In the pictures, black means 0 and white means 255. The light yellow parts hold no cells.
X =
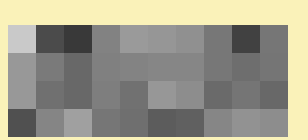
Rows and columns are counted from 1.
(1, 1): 201
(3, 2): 112
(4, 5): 111
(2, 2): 122
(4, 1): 80
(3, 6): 151
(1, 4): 130
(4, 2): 133
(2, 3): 104
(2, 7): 134
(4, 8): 134
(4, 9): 146

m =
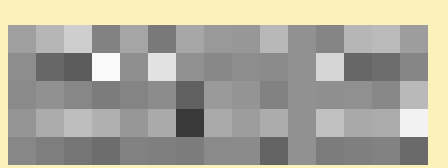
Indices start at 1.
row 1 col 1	159
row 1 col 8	153
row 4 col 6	170
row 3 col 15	185
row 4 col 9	157
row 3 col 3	135
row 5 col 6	127
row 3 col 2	145
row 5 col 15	106
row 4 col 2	171
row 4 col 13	169
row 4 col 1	149
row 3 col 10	130
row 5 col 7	124
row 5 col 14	130
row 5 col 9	139
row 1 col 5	165
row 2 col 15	134
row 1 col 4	130
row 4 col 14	171
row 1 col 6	121
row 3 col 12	143
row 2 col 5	143
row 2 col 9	141

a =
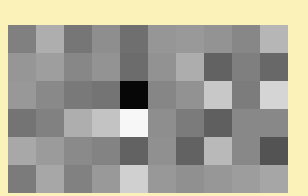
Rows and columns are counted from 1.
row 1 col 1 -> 128
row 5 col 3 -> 138
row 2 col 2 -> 158
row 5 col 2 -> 155
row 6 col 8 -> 151
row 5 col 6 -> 144
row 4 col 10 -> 136
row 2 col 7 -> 173
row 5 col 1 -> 168
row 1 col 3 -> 118
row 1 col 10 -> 182
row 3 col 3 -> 121
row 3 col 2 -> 137
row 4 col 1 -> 116
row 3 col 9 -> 124
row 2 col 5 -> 108
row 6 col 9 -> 157
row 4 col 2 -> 129
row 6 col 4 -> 153
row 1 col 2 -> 174

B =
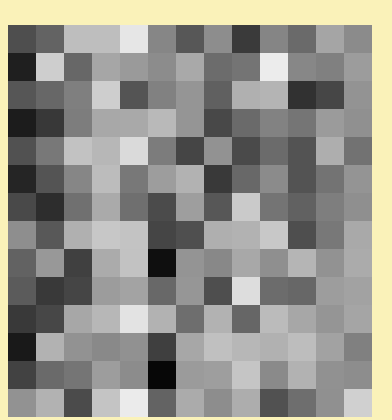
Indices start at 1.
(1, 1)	78
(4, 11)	117
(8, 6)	69
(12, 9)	183
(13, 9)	197
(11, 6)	178
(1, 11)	106
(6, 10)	139
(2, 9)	116
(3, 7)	149
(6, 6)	157
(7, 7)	158
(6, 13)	148
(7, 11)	97
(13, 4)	157
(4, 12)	155
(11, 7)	110
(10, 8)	78
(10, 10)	108
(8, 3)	176
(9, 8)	136
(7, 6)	75
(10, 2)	57
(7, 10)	116
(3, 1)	86
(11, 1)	57
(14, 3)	75
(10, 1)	91
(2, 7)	169
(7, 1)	73
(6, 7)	178
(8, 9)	178
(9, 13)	171
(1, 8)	141
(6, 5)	120
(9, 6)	15
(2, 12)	128

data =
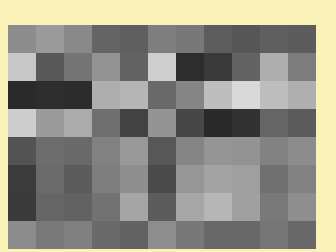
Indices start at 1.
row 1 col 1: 141
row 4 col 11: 91
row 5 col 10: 130
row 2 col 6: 206
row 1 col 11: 92
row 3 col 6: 105
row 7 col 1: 58
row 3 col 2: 45
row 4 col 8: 41
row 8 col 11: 104
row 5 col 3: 105
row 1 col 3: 137
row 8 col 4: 106
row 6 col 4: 126
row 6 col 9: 159
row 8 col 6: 142
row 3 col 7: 133
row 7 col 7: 166
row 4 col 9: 50
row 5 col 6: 87
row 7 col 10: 121
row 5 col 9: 147
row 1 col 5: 95
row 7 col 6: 92
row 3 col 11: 175
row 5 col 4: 129

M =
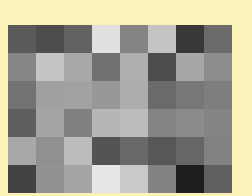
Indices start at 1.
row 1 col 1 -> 90
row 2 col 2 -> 197
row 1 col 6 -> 196
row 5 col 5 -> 105
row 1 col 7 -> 56
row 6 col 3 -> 165
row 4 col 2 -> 165
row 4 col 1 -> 94
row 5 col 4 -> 84
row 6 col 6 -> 131
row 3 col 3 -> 162
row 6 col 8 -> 96
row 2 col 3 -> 168
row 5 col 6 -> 87

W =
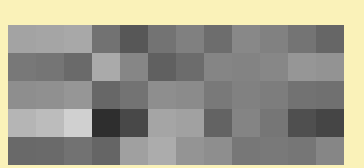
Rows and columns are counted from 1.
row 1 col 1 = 163
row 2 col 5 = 134
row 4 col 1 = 181
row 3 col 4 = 103
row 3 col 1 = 142
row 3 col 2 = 144
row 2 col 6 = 96
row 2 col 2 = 117
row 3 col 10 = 125
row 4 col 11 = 79
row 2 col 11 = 150
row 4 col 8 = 99
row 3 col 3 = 150
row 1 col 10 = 129
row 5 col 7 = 148
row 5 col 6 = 172
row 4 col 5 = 72
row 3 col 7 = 139
